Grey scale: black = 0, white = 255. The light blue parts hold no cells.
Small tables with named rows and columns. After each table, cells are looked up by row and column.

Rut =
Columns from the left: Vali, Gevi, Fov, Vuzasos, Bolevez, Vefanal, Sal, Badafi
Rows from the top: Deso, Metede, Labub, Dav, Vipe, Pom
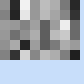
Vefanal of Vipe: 123
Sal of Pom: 127
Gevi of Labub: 152
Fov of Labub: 131
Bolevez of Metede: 186
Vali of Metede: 130
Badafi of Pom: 31
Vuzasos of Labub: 160
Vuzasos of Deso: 151
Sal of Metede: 134
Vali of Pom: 130
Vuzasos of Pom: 135
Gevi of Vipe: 170
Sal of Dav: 201
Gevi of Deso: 41
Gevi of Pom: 51
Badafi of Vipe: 155

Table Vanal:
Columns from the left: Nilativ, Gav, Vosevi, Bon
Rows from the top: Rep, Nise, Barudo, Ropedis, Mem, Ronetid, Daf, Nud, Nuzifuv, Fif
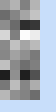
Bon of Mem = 186
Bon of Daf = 127
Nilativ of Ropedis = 214
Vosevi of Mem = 165
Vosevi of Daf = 111
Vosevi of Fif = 131
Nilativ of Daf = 192
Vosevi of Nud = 31
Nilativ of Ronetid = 135
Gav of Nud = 144
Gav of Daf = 138

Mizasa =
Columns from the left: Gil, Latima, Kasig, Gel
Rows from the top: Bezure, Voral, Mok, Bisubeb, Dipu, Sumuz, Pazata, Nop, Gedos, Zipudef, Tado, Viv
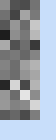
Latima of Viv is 103
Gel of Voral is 121
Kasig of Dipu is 110
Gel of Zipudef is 140
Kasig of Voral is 164
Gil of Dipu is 170
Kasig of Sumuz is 103
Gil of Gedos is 38
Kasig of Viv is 75
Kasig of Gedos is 72
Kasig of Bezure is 76
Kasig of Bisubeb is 120
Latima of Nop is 109
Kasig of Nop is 148
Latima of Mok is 150
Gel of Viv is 125
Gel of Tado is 213
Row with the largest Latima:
Gedos

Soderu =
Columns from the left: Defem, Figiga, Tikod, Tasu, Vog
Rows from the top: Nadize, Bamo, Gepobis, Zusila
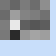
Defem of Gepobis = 125
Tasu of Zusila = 164
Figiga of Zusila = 42
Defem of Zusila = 121
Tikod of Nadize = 123
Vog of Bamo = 113
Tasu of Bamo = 125
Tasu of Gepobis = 86
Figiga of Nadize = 102
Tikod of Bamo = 131
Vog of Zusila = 158
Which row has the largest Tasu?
Zusila

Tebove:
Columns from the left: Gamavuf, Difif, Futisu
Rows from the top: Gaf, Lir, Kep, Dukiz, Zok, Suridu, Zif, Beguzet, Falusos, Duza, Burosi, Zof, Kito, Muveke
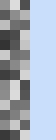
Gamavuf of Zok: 51
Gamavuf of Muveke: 57
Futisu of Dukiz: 207
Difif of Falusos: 214
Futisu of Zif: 181
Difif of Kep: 111
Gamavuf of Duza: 140
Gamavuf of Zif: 98
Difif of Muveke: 82
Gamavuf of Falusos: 136
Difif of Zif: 137
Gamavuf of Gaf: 148
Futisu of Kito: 99
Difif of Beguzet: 79
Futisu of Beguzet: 211
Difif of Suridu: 112
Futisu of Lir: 181
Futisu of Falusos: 77
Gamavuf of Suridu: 202
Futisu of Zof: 176

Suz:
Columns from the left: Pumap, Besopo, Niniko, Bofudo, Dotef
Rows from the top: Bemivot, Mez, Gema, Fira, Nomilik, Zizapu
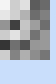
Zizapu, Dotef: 118
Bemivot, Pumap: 244
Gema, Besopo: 64
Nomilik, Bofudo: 151
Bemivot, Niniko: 224
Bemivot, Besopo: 206
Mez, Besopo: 208
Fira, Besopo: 226
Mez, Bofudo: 109
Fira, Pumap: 204
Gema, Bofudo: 158
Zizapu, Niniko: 175
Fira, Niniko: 188
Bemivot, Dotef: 106
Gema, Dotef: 110
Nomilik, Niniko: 82
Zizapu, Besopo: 131
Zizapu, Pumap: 205
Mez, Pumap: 230
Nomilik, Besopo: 112

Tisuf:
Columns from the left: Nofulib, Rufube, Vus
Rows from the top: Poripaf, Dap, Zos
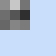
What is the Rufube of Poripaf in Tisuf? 199
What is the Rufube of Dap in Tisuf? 85
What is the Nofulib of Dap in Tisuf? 110
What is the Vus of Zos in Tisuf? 123
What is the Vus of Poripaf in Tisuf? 116
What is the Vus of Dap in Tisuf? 47
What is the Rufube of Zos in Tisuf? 133
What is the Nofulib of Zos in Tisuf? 103
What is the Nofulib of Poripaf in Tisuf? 141

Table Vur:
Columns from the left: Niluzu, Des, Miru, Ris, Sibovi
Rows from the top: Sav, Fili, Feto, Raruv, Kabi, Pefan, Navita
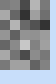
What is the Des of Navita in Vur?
161
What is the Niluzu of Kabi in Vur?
102
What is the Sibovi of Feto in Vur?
51
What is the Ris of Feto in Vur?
82
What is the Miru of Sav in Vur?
74
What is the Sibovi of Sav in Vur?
121
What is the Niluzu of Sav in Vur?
124
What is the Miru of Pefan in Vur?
75
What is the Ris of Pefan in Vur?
140
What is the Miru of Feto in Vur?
105
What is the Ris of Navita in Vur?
99
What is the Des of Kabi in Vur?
138
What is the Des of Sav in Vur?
131
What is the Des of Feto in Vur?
180
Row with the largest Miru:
Kabi

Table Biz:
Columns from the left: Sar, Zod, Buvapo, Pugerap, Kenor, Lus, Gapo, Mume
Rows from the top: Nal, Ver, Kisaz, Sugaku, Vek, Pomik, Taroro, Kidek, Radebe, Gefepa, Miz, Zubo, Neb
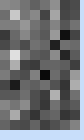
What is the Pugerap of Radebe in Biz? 95
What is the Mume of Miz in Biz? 90
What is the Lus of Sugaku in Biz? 153
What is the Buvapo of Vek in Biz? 76
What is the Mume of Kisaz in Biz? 114
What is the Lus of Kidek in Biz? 108
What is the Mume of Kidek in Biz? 154
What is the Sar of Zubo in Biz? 113
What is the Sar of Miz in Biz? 134
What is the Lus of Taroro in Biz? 101
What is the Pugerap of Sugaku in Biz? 104
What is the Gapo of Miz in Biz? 75
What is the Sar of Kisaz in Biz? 126
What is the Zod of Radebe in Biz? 27
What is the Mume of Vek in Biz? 106
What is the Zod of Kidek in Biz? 86
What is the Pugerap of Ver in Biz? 136
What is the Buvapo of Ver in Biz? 118
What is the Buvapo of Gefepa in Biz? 110
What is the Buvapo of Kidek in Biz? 77
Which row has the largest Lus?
Gefepa

